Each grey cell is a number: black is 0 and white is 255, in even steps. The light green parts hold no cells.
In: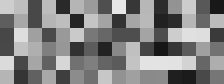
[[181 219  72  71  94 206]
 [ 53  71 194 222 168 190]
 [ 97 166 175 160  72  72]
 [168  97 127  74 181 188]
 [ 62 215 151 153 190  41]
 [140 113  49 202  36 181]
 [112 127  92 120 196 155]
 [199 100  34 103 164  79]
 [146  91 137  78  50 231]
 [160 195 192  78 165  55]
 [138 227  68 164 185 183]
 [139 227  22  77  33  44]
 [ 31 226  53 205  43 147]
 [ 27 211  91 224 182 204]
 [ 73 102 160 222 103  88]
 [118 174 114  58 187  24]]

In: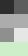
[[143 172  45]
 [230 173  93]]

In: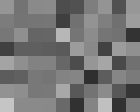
[[197 146  92 164  64 119 124 149]
 [138 142  96 143  95 143 116 115]
 [138 120 120 130  95 101 117 138]
 [137 121 117 130  93 102 118 139]
 [105 168 131 103  90 183  63  77]
 [ 49  88 133  76 156 117 113  81]
 [132 115  47 150 137 140 147 126]
 [192 139  93 166  66 117 127 148]
 [ 50  88 134  73 156 114 112  81]
 [120  53 122 112 144  51 157 151]]

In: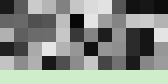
[[195  32 177 102  26]
 [140  61  95 105  91]
 [176 170 107  80 203]
 [ 24 229 108  85 181]
 [ 79 179 199 190 129]
 [140 150  56   7 198]
 [198  16 132 228 219]
 [ 69 149  29 157 226]
 [113 143 147 132  86]
 [ 26  43  43 197  18]
 [135  21  21 203  23]
 [156 151 228 179  13]]

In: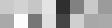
[[169 202]
 [252 210]
 [118 198]
 [222 227]
 [ 69  47]
 [207 129]
 [168 201]
 [170 155]]

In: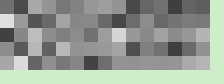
[[167 141  65 223 112]
 [219  90 135 153  74]
 [101 183 189  84 168]
 [143  97 141 105 148]
 [120 185 128 164 120]
 [134 147 140 135 130]
 [ 67 149 113 136 151]
 [110 153 157 105 158]
 [147 165 214  71 147]
 [146  79 152 108  73]
 [149 128 137 141 102]
 [148 113 162 104 113]
 [149  63 139 116  63]
 [170 106 151 123 100]
 [181 145 180 121  94]]

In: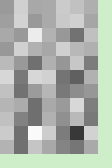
[[179 203 192 181 193 215 186 152 169 159 154]
 [112 111 130 172 114 121 153 209 153 211 208]
 [197 250 111 111 155 215 112 177 236 153 168]
 [168 205 177 169 182 209 176 167 178 170 170]
 [132 124 144 154 121 116 150 208 152 201 203]
 [118  56 185 216 141  96 199 184 114 208 193]
 [169 210 121 126 151 177 124 176 192 166 175]]
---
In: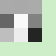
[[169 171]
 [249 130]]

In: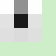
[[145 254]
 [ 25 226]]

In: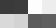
[[ 60 253]
 [211  91]]

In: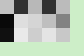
[[ 49 184]
 [222 213]]

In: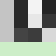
[[ 41 243]
 [ 41 231]]

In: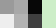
[[168   7]
 [179  63]]
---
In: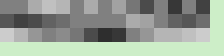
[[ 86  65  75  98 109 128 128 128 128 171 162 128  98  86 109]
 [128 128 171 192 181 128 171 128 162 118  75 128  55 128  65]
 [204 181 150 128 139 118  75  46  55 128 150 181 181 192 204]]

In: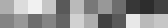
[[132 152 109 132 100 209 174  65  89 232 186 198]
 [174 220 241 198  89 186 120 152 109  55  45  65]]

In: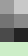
[[ 74  35]
 [116 137]
 [157 200]]

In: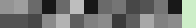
[[ 83  83  71 139 179  95 129 139  59  95 168 129 139]
 [148 158 106  24 106 190  24 106 117  71  83 117  24]]

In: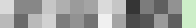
[[186 106 186 209 124 146 115 240 164  74  86 155  95]
 [218 135 135 198 175 155 164 218 198  53 124  95 146]]

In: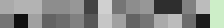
[[117  16 161  99 108 129  87 198 161  99 117 170 188 108  28]
 [170 179 179 141 141 151  67 208 117 141 151  46  46 129 188]]

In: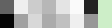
[[  5 161 216 171 192 239 151]
 [ 98 239 204 183 228 250  35]]

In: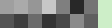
[[ 84  62 107  52  72 138  95]
 [159 170 150 199 127  40 116]]
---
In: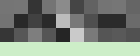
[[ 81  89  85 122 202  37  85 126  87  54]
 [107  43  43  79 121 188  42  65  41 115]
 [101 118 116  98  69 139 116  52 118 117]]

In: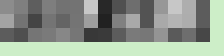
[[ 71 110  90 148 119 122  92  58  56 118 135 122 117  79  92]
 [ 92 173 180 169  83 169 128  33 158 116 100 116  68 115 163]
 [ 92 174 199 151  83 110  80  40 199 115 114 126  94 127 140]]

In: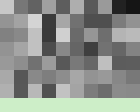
[[137 139 108 124 164 194  81 184  88 176]
 [120 135 153 147 167 141 126 137  87 169]
 [ 93  92 191 103 121  88 155 113 142 153]
 [131 102 114  63 101 136  76 193 165 147]
 [186 180 110 150 106 208  58 193 137 129]
 [146 124  79  79 113 167  59 212 163 148]
 [ 21  34 154  89 174  93 160  98 119 199]]

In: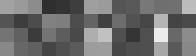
[[136  89 167  79  78  71 157 156  91  80  69  96 103 136]
 [140 104 235  80  53  80 193 174  73  93 116  59  97 116]
 [ 74  68 181  71  82 109  64 100  77 126 129  76  61  84]
 [188 112 111 120  89  85 155 159  62  51  47 140 154 162]]

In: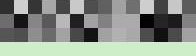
[[161  75  16  77 169 177 161  19  72 162 107 142  79  86]
 [130  27  37   4 171 171 129 162  32 184  89 134  21 109]
 [ 92 199  65 206 111 161  96  78 201  69 167  53 207  47]]

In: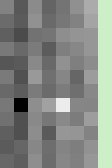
[[151 128 135 108 142  94 103]
 [146 126 132 110 135 102  91]
 [131 149 150  90 141  80  95]
 [157 124 137 119 137  80 113]
 [133 134 236 161 142   1 120]
 [136 111 124 107 123  93 105]
 [156 102 134 112 153  81 122]
 [140 127 145 105 137  90  86]
 [150 135 127  92 123 105 121]
 [150 148 142 117 114  75  95]
 [164 130 119 106 145  91 107]
 [171 144 116 100 139  88 130]]
